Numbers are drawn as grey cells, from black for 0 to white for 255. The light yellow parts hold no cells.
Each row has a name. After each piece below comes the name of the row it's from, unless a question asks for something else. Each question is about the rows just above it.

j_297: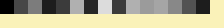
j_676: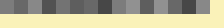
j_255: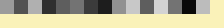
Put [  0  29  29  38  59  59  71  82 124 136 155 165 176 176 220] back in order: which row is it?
j_297
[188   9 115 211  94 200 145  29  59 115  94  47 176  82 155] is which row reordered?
j_255

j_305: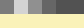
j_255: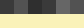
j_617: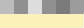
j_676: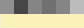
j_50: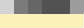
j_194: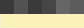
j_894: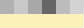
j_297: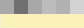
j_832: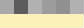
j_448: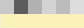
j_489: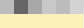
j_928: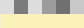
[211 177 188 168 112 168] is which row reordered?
j_297
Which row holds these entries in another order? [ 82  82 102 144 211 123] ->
j_305
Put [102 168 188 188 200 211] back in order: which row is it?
j_489
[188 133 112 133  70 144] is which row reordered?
j_676

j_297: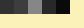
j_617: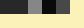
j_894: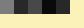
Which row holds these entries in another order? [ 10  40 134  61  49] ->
j_297
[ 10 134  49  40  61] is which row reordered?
j_297
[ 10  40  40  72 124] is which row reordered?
j_894
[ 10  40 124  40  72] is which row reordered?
j_894
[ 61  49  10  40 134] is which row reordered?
j_297
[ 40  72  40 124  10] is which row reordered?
j_894
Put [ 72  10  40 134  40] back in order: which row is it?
j_617

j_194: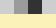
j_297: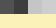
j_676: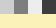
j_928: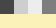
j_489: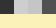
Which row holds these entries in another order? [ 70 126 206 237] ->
j_928
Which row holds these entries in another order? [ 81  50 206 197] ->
j_489
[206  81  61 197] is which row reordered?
j_297
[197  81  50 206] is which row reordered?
j_489
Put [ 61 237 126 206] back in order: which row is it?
j_676

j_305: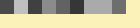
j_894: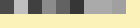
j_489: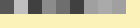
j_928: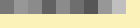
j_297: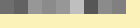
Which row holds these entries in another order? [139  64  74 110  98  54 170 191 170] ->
j_305
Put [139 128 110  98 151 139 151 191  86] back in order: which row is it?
j_297

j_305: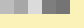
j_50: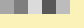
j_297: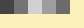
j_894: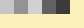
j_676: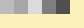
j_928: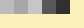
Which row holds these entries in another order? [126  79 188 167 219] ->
j_676
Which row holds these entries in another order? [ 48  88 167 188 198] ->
j_928
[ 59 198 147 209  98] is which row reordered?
j_894
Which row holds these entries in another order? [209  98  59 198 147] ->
j_894
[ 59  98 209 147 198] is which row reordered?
j_894
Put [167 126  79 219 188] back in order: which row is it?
j_676

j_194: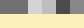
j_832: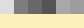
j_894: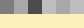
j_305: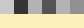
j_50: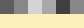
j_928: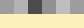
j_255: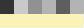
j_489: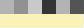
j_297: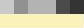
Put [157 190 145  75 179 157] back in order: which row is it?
j_928
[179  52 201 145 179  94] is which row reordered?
j_255
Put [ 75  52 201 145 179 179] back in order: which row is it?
j_297
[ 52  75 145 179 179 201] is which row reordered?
j_297

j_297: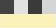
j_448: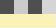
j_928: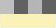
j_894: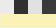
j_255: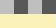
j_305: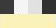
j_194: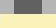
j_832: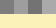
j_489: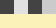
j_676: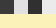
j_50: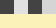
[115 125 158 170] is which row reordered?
j_832
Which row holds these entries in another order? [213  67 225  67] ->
j_50
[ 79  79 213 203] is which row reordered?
j_448
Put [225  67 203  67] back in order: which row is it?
j_489
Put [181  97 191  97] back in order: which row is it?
j_928
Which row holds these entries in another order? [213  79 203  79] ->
j_448
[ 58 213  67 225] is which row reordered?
j_297

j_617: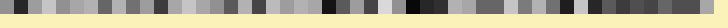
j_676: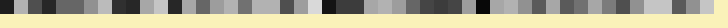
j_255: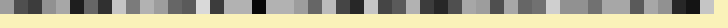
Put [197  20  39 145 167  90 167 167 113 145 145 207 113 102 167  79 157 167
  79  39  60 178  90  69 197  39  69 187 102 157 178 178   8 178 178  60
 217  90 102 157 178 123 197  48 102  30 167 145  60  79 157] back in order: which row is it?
j_255
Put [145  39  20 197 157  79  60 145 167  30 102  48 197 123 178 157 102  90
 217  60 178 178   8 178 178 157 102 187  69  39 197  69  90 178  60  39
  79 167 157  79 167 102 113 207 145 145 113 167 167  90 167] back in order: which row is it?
j_255
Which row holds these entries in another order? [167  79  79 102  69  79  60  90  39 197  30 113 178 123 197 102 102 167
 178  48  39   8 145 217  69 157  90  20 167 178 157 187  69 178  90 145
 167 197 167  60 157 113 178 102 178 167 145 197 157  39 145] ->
j_617
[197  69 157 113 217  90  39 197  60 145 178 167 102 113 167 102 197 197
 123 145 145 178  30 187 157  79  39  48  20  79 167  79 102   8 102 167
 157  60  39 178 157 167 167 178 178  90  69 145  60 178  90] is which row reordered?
j_676
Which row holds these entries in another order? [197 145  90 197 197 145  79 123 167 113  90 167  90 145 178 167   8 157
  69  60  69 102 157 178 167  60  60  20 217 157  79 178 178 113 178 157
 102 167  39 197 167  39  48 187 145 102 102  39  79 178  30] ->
j_676

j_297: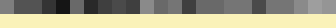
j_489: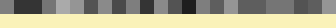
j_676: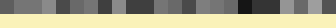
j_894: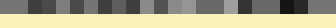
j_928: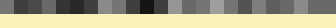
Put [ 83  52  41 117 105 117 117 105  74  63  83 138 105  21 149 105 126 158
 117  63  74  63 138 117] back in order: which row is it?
j_297
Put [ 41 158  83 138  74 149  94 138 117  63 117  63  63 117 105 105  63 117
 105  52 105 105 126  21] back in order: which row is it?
j_928
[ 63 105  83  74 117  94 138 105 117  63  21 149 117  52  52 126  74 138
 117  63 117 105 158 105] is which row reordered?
j_676
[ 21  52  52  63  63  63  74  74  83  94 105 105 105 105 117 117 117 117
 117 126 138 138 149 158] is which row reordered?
j_676
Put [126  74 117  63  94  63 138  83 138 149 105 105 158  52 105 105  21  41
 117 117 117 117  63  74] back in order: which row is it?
j_894
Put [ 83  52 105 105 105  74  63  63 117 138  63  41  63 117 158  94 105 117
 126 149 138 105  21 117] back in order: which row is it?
j_928
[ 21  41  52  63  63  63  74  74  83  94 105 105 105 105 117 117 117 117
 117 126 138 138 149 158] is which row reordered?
j_894

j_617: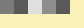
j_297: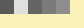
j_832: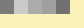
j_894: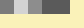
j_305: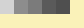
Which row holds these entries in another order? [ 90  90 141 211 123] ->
j_894
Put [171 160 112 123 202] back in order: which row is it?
j_832
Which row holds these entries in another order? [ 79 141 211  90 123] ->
j_305
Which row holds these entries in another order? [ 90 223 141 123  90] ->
j_617
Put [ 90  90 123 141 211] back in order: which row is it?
j_894

